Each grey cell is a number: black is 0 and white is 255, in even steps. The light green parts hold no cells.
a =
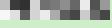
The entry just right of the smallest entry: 212
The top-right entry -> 153
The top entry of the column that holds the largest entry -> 192
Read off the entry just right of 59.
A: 49

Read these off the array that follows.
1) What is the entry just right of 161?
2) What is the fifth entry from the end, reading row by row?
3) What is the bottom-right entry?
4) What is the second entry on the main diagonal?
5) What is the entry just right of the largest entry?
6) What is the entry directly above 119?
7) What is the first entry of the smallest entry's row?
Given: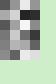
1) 245
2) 98
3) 222
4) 211
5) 139
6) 87
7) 170

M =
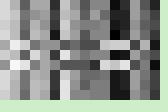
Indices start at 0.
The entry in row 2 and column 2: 106
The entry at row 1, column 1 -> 197
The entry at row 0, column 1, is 179
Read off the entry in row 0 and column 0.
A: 216
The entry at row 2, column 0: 206
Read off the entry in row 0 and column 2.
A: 94
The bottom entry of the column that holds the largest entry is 179
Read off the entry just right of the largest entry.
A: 227
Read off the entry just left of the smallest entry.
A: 134
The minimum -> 1
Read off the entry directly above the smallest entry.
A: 23
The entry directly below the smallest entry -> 206
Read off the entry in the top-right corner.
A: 35
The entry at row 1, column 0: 216
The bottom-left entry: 206
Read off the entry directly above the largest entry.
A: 188
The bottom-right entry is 55
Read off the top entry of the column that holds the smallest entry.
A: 13

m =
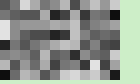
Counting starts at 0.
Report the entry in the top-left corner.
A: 85
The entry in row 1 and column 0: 118
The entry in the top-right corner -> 203
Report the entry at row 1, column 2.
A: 85
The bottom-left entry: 14
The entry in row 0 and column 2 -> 215
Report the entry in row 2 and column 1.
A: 140
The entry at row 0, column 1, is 118
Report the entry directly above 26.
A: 162
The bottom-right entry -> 26
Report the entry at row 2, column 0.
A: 226

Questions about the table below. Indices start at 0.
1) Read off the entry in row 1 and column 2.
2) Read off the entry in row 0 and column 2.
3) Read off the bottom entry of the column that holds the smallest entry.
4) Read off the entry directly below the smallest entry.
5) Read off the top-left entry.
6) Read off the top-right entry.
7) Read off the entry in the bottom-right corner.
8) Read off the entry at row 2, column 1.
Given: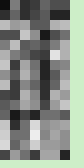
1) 47
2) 47
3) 69
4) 47
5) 14
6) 78
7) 36
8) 155

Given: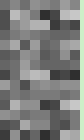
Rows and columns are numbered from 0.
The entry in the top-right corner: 134
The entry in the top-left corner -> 111
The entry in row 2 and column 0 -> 79
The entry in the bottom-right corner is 168
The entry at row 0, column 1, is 134
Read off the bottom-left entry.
59
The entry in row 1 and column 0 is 79
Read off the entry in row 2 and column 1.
134
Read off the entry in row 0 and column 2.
111
